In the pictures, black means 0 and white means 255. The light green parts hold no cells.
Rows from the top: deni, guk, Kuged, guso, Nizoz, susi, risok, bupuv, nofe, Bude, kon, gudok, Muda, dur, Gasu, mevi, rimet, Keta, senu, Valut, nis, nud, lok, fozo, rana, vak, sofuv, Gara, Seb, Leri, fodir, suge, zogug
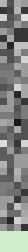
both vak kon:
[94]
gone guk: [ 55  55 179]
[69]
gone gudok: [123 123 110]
[139]

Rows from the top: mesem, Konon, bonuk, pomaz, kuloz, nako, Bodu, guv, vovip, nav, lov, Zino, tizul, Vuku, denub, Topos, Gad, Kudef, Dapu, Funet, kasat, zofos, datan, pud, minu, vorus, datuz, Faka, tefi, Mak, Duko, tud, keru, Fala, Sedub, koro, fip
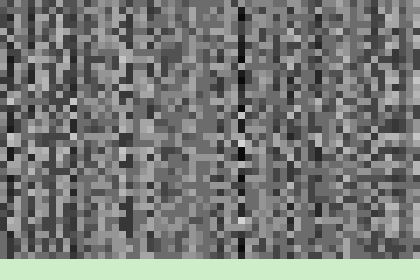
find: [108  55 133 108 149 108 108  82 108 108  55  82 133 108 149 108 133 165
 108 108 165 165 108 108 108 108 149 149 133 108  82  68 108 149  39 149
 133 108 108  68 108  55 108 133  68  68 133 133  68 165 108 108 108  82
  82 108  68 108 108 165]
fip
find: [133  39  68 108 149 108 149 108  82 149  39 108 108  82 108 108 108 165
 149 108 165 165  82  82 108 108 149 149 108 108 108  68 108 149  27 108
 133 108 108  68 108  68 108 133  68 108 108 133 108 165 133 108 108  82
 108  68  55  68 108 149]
Kudef
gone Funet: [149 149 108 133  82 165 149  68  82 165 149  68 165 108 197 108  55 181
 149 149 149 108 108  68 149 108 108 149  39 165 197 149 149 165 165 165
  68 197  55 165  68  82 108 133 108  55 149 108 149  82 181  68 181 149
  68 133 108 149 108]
[95]
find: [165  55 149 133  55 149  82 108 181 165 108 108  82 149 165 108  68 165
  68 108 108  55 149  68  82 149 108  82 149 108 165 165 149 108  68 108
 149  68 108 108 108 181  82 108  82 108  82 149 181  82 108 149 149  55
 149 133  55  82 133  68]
kuloz
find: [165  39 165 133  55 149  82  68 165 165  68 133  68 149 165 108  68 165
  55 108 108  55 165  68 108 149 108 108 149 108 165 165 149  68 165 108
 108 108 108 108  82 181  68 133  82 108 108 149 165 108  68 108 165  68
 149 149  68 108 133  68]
nav
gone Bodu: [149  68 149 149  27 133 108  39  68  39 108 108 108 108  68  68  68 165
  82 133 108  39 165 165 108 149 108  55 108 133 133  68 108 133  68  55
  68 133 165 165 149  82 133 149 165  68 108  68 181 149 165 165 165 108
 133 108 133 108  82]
[121]

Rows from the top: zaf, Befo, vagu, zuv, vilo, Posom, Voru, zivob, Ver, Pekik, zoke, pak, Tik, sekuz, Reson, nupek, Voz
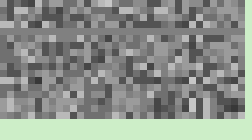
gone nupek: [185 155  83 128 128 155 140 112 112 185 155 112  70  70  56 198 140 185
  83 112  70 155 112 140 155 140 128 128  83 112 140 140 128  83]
[98]
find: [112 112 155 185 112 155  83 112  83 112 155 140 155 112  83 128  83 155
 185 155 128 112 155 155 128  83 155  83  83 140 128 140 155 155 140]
zivob
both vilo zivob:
[128]
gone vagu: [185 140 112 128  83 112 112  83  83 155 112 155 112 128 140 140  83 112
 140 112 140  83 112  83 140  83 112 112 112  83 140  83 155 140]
[170]

